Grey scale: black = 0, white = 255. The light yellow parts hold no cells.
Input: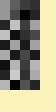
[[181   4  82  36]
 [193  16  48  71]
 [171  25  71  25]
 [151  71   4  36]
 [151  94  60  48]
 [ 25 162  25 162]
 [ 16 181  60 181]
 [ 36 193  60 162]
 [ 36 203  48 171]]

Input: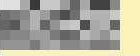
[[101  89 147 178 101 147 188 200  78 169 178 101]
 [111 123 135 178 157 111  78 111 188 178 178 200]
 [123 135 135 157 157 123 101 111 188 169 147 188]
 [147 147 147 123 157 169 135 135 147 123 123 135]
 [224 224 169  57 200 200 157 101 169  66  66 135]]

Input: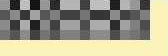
[[151  31 191  20 151  43 181 181  64 191 191  31 181 151  54]
 [139  54 172  31 139  64 162 162  76 172 172  43 162 127  76]
 [116  85 139  64 116  85 127 127  95 139 139  76 127 116  95]
 [ 85 139  54 162  85 127  64  64 116  54  54 139  64  85 127]]

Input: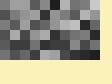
[[ 90  61  61 114  50  61  61 136  72 114]
 [114  81 102  61 170 159  72  50  41  31]
 [124  90 159  81 102 148 179 191  41 102]
 [ 81 124 148 159  50 148 124  90 179 148]
 [124 159 159  90 136  31 179 114 124 201]
 [ 81 170  72 148 170  50  90 114 124  41]]

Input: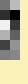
[[ 45   0]
 [240  56]
 [177  96]
 [126 135]
 [ 65 147]
 [116 187]]

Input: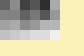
[[130 130  98 120  86 152]
 [ 98 140  65  86  45 170]
 [161 170 140 152 181 181]
 [192 201 210 220 220 240]]

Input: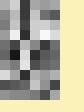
[[101  23 218  47  89 101]
 [111  68 185 135  58 111]
 [ 78  89 101 196 146  68]
 [146 123 227  78 101 111]
 [146 135 135 123  78 166]
 [218 166  47 176 156 176]
 [135 185  58 196 111  89]
 [123 196  68 207 207 185]
 [176 207  58 166 156 166]
 [156 238  47 207 248 218]]
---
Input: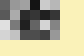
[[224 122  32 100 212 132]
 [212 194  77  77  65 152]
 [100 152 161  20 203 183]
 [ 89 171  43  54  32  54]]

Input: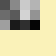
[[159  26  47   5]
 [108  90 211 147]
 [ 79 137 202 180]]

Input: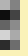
[[211 170]
 [179 130]
 [100 139]
 [ 44 109]
 [ 14  67]]

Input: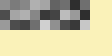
[[154  77  68 111 208 144  77  57 199]
 [144 123 135 176 165  99 111  46 111]
 [ 77 165 176 135  57  68 188 154  46]]

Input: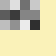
[[190 145 235  47]
 [178 223 113 201]
 [ 92  59 133 133]]

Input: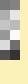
[[219 110]
 [197 186]
 [175 230]
 [152 250]
 [121 131]
 [ 81  51]]
